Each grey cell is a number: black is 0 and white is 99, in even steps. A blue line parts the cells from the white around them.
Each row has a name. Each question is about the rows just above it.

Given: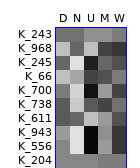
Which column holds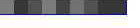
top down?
W
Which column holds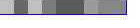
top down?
D
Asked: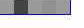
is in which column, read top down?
M
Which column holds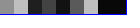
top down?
U
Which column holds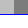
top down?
D

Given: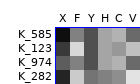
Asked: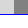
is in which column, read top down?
F
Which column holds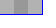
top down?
C
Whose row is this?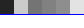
K_282
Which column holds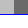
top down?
V
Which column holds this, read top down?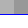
C

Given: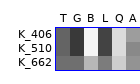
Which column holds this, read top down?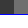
G
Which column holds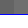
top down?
T

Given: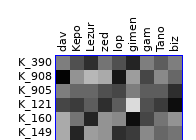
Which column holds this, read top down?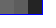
Lezur
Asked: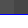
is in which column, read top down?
gam
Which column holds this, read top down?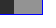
zed
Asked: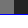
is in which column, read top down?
Kepo

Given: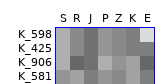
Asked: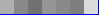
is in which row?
K_598
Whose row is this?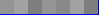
K_581
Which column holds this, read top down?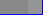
Z
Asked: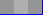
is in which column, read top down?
P
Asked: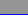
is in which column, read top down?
P

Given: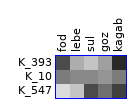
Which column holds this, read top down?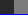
kagab
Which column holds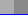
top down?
lebe

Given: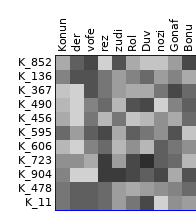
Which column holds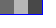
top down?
rez
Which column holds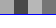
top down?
Duv
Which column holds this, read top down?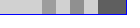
der
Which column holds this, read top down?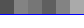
vofe

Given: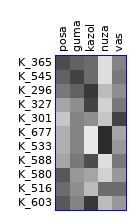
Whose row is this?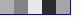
K_677
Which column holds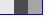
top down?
kazol

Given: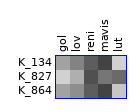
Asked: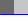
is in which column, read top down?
lut
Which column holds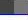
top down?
mavis
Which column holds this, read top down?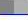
lov
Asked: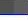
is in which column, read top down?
reni

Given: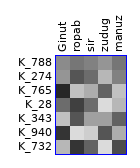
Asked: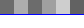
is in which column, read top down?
sir
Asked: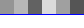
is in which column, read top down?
zudug
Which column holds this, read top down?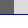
zudug

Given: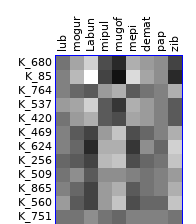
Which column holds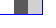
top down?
Labun
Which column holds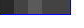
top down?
Labun
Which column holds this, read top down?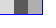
mepi
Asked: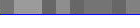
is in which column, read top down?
demat

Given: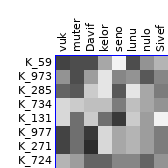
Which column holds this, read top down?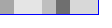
kelor
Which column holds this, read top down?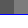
seno
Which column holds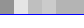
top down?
lunu
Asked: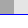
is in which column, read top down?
kelor
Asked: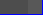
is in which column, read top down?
muter
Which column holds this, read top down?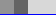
vuk

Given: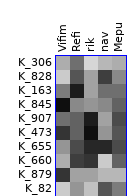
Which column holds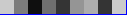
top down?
Vifim
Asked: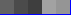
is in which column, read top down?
Refi
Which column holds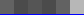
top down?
Mepu
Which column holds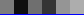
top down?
Vifim
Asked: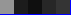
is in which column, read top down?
rik
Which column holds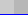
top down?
nav

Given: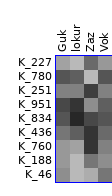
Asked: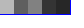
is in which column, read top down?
lokur
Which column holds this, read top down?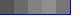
Vok
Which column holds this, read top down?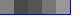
Guk
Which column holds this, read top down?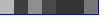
Zaz
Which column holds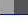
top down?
Guk

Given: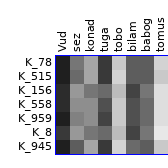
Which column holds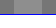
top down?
konad
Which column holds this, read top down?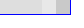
tomus
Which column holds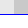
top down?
tomus
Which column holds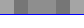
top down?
konad

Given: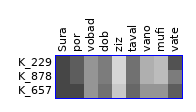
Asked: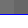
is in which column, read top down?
taval
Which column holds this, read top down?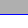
vano
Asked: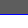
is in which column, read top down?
por
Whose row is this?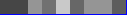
K_657

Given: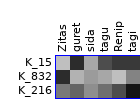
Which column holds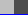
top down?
Renip
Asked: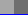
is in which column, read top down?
tagu

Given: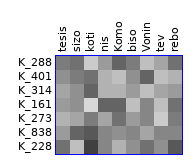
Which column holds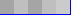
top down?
tev
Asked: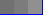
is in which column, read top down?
sizo
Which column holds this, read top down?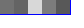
koti
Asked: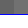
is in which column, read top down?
Komo
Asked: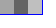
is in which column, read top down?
sizo
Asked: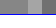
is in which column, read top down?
Vonin
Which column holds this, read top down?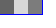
koti

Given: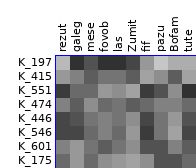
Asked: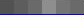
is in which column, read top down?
mese
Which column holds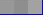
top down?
Zumit
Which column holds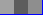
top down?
Zumit
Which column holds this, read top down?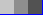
pazu
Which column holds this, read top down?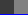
rezut
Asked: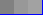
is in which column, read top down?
Bofam
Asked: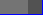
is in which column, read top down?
pazu

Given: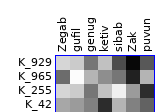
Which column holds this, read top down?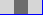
Zegab
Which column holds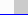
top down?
gufil
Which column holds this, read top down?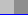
ketiv
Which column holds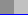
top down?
ketiv
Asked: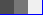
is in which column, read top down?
sibab

